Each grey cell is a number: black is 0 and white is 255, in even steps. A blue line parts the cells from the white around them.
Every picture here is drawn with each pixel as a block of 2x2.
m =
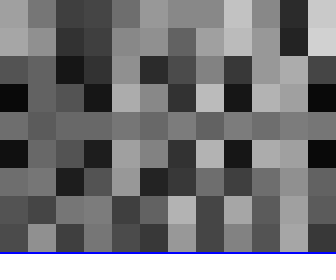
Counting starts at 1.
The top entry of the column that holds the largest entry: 201
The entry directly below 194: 187
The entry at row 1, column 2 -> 118
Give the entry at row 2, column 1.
166
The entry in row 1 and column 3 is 63
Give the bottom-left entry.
75
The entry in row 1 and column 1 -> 160
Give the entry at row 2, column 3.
50
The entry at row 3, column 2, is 98
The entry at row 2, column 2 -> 144
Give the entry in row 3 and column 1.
83
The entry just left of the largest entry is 35
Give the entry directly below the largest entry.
69
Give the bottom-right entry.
56

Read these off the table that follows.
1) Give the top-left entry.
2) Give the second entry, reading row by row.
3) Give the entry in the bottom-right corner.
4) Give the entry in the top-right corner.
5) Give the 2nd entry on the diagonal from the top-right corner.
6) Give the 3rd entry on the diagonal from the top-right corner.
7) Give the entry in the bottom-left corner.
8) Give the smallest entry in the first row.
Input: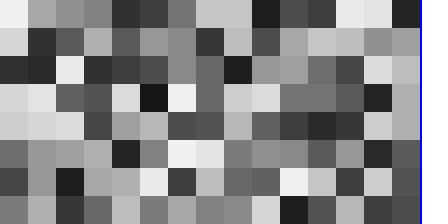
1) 240
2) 167
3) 77
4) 36
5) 144
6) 70
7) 123
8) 30

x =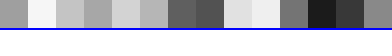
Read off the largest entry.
246
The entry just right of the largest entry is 196
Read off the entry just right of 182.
95
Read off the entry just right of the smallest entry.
56

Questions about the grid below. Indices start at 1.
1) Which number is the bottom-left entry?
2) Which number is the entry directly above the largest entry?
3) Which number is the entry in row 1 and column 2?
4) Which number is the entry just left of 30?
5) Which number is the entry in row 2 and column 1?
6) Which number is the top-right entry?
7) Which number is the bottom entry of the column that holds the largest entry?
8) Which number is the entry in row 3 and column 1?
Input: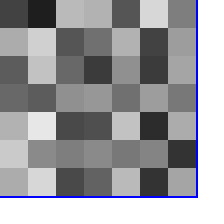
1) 172
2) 92
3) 30
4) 66
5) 172
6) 126
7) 215
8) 92

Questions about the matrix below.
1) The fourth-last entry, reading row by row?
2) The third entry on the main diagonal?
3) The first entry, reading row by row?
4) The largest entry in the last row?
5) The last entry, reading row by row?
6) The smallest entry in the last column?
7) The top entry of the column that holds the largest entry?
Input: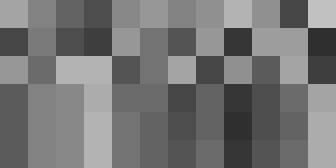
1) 54
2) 179
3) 164
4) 179
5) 172
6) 47
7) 193

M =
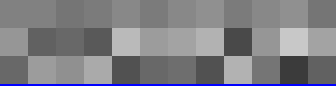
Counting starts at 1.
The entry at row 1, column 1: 129
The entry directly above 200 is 144
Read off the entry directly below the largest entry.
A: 59
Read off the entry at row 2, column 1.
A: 150
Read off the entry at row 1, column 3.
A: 117
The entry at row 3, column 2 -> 156
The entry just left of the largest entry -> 150
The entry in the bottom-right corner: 97
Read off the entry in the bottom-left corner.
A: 104
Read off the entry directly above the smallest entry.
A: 200

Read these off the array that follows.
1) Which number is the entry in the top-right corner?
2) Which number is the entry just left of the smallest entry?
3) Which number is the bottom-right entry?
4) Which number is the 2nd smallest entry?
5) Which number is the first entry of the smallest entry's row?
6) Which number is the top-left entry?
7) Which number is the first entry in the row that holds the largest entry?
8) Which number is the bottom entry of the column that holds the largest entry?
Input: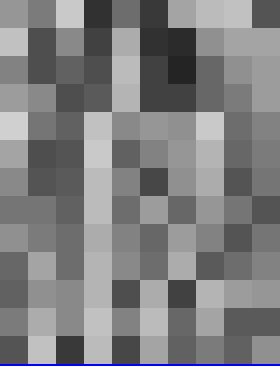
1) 84
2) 65
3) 144
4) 43
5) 130
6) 150
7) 208
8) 84

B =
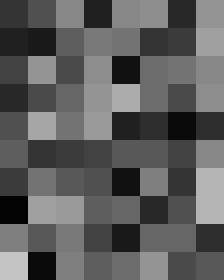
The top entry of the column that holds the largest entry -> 52
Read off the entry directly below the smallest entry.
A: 127
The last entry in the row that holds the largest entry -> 88
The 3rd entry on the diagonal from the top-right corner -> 108
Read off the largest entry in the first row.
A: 148
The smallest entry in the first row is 32
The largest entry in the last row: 196
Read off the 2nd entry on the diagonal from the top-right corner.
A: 59
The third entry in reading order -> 135
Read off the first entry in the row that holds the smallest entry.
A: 3
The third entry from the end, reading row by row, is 148
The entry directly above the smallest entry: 59
